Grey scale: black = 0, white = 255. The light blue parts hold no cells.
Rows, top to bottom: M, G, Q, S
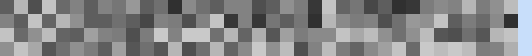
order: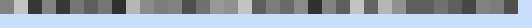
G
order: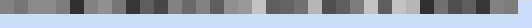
G
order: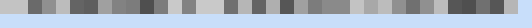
Q

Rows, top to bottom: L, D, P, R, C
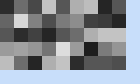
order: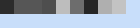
C
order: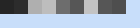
C
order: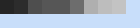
C
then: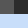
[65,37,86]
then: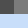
[141,65,59]
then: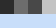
[86,175,189]
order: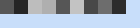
L

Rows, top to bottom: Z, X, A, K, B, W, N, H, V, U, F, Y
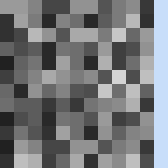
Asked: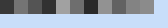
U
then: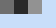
[98,131,139]

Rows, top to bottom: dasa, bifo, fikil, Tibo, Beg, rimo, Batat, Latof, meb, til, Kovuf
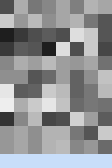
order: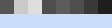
fikil
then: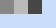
[78,209,158]
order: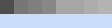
dasa
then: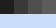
[78,222,202]
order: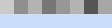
til

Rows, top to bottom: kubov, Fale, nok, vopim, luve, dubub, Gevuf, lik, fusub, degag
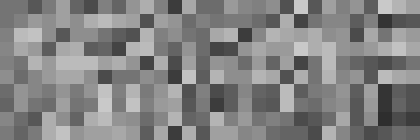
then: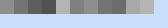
[60,134,180]
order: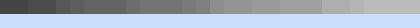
luve
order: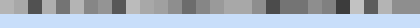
dubub
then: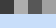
[160,134,142]
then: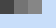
[134,93,128]
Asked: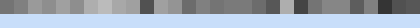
Fale
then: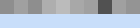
[108,128,116]

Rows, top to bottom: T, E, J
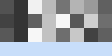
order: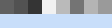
T
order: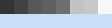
J
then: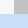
[110,200,66]
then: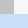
[88,207,110]
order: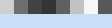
E

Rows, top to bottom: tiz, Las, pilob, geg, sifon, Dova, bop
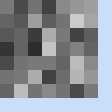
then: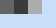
[121,66,94]
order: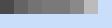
sifon
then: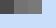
[121,100,187]
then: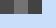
[137,150,158]
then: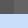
[59,172,121]
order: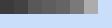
pilob
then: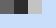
[108,129,100]

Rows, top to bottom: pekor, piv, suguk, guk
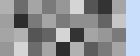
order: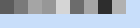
guk
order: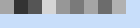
pekor
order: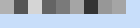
suguk
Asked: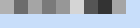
pekor
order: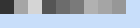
pekor

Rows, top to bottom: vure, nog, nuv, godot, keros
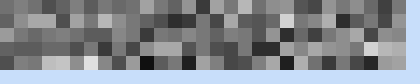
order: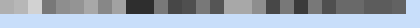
godot
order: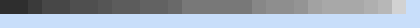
nog
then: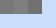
[92,92,135]
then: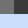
[120,71,39]
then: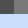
[58,120,71]

